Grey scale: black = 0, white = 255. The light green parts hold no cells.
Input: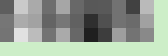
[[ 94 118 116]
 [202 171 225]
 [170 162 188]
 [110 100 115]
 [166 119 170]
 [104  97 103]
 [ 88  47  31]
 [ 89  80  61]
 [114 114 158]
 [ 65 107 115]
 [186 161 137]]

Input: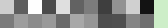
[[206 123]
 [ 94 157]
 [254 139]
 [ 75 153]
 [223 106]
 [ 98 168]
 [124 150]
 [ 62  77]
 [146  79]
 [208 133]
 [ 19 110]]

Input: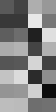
[[ 89  56  94 171  85 195 148 189]
 [ 67  56 109 178  88 219 151 187]
 [174 232  32  68 213  43 209 110]
 [152 118 223 177  66 142  13 113]]

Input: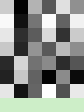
[[204 249 231 200  41  34 230]
 [  2  18  47  37 213 198  19]
 [179 117  92 148 114  98 101]
 [ 87 252 218  89 138   3 254]
 [224  98  50 186  44 139  80]
 [144 241 203 141  85  11 233]]

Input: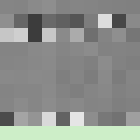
[[133 143 198 132 133 137 132 133  75]
 [132 102 207 132 134 136 134 139 164]
 [138  60  60 137 136 138 134 134 148]
 [142 105 199 139 138 137 138 140 217]
 [131  96 138 133 131 127 131 134  98]
 [133  85 171 136 132 133 127 137 229]
 [132 125 111 140 128 125 133 132 141]
 [130 221 132 130 140 138 136 133 120]
 [129  71 143 131 130 124 129 127 114]
 [128 138 118 130 127 133 132 129 159]]

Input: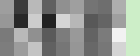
[[158 151 122 125]
 [ 59  40 185 156]
 [185 205 144 195]
 [ 96  34  90  97]
 [144 213 124 118]
 [159 183 153 150]
 [116  88  99 104]
 [110 100 123 119]
 [174 159 242 212]]

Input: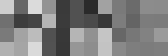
[[206 112 122 177]
 [102  61 163 165]
 [219  68 188 218]
 [147 181  81  82]
 [ 58  59  56  55]
 [ 81  81 181 150]
 [ 42  74 145 141]
 [162  55 197 195]
 [122 125 103 137]
 [107 100 119 126]
 [140 124 130 124]
 [139 123 154 126]]

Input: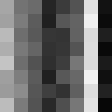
[[166 161 186 174 196 159 155 188]
 [115 124 110 121 110 126 140 123]
 [107  92  89 101  82  91  86  83]
 [ 37  32  54  50  47  32  63  41]
 [ 59  87  52  54  61  88  50  79]
 [ 83  99  98  84 119 104  96 119]
 [224 239 218 220 219 241 220 226]
 [ 18  11  31   9  27  16  34   7]]
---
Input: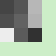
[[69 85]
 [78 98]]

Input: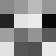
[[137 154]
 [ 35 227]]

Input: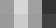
[[157 214]
 [154 203]]

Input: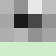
[[181 145]
 [166  26]]

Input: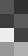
[[86 49]
 [60 90]]

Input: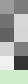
[[155 123]
 [114 215]]
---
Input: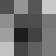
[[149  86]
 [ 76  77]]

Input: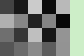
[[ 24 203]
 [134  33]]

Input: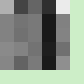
[[ 68 101]
 [116 121]]

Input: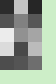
[[196  38]
 [129  87]]

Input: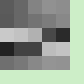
[[103 131]
 [103 115]]

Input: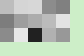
[[213 215]
 [158 172]]

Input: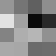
[[117  96]
 [161  10]]
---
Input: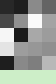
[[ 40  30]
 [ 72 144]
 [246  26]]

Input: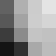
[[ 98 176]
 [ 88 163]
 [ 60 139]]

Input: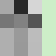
[[168  40]
 [118 130]
 [175 154]]

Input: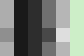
[[173  25]
 [173  25]
 [143  25]]

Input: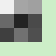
[[240 165]
 [105  35]
 [ 63 113]]

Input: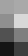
[[163 169]
 [143 216]
 [ 81 127]]
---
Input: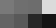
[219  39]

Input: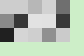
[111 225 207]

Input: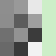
[232  92 112]

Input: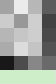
[ 92 207 198 171]

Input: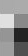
[171 224]

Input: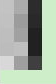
[ 44 156 190]

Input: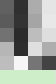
[229 165  43 182]

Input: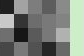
[138 121  90 121]

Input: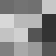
[199 184 208 128]
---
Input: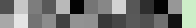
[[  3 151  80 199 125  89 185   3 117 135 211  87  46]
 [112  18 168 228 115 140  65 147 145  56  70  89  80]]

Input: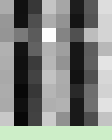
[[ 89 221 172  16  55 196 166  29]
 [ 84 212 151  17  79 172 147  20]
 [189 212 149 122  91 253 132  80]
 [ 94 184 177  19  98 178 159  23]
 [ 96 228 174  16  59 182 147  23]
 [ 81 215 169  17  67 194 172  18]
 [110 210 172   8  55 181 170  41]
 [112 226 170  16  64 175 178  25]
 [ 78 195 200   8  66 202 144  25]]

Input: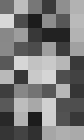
[[143 178 109 189 119  58]
 [ 87 186 216  76  28 141]
 [ 34 179 136 157  56  34]
 [ 60 161 137  86  76 159]
 [183  57  88 214 194 201]
 [ 78  66 185  55 201 213]
 [183  53  62 135 115  87]
 [ 79  78  89 189 168 208]
 [ 82  56  40 178  28 207]
 [175 170  53  67  48 166]]

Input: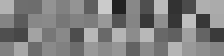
[[175 171 179 110 109 147 129 148  95 203  34 136  79 187  50  75]
 [ 55 168 132  91 136 138 119 130 125 153  84 133  56 143  54 191]
 [100  58  79  71 163 119 137  77 184 105 181 140 184 104  96 161]
 [142 132 129 167 108 138 129 108 153 139 150  98 139 115 181 153]]

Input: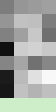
[[155 160 125 150]
 [191 125 149 193]
 [200 111 129 160]
 [210 200  15 205]
 [113 135 133 166]
 [224 248  27 186]
 [179 191  23 193]]

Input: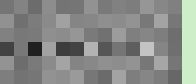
[[135 128 117 131 108 141 116 117 146 121 129 125 150]
 [163 119 145 112 124 138 161 133 135 143 140 147 120]
 [126 110 129 120 122 143 140 150 122 113 156 127 134]
 [133 111  66 120  32 162  61  67 179  86 117  94 195]
 [166 118 147 109 122 139 164 132 136 144 141 147 119]
 [124 103 126 115 118 146 142 154 119 107 163 126 134]]
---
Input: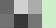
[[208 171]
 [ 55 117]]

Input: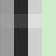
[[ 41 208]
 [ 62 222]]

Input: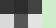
[[ 45  67]
 [ 86 227]]

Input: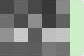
[[ 98  71]
 [ 76 142]]

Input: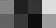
[[32 52]
 [56 13]]

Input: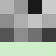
[[151  25]
 [174 196]]

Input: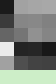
[[162 166]
 [134 136]]
